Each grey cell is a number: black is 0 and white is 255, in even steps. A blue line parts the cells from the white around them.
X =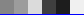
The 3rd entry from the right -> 63
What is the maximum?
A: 240
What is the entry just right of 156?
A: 219

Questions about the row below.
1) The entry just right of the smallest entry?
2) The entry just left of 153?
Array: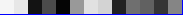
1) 153
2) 5

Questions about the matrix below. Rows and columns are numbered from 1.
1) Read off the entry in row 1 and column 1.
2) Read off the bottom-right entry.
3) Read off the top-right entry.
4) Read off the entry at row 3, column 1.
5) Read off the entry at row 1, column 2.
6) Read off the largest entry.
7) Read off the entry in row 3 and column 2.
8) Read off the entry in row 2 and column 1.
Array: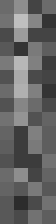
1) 107
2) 94
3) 107
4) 74
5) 142
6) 191
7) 156
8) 114

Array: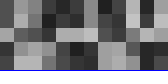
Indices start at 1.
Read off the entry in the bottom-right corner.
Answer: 74
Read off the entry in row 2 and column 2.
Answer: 173
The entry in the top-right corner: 159
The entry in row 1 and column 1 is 80
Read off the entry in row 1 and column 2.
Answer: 152
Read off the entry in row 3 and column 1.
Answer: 165
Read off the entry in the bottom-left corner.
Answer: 68
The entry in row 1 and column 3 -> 130
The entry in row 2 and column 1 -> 80
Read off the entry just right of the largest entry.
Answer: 60
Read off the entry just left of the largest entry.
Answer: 53
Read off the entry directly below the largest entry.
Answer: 123
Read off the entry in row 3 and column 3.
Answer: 80

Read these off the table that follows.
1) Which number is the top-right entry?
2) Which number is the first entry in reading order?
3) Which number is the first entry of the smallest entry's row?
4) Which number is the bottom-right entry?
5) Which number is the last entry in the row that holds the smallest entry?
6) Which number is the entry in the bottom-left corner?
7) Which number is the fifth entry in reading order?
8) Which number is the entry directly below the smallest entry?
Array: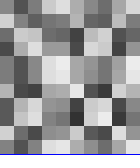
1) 215
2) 136
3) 89
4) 230
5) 117
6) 130
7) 222
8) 203

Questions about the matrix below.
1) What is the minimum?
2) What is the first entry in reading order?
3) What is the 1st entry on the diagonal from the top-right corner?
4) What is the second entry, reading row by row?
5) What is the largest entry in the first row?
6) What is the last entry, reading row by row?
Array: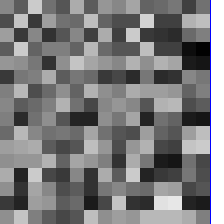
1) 1
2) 135
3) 113
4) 92
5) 203
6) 127

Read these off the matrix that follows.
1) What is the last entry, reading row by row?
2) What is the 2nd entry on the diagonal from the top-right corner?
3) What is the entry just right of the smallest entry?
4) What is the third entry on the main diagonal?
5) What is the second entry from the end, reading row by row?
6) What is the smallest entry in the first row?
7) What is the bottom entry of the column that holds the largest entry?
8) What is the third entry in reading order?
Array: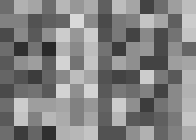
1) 171
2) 95
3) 177
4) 89
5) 129
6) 67
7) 183
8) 165

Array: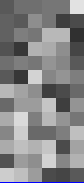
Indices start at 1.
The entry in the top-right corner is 226
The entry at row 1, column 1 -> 89
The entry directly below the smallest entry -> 69
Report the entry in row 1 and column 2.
111
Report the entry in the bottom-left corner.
205
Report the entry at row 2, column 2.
89
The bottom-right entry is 89
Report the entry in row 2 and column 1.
97
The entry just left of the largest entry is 118
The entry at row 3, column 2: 126
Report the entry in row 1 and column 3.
111
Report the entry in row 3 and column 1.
97

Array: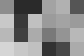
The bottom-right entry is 171
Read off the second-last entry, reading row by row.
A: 71
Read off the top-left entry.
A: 141
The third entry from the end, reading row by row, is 50
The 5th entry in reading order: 177
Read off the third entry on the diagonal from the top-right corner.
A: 121
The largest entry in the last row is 213

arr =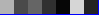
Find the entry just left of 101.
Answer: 74
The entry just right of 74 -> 101
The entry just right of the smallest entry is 214

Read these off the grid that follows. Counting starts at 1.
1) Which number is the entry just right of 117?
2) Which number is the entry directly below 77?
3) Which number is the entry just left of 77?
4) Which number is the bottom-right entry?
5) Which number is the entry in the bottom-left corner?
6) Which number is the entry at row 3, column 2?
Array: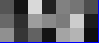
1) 77
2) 28
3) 117
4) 14
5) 144
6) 54
